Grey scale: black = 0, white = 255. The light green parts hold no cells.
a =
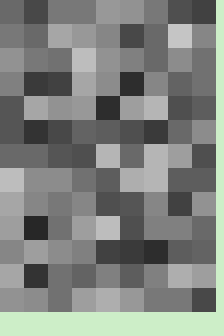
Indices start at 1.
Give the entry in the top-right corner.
65
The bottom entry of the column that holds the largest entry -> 120
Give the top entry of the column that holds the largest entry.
79
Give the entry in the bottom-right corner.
72
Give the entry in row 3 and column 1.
146
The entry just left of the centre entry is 79
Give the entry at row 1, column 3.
120
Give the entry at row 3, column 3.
113
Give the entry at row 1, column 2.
72
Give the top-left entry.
105
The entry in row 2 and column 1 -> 120
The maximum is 197
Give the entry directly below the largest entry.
140
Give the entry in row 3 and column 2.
120
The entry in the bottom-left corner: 146
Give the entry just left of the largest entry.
105
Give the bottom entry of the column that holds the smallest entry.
140
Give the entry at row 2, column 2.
105
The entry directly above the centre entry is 93
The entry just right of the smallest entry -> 113
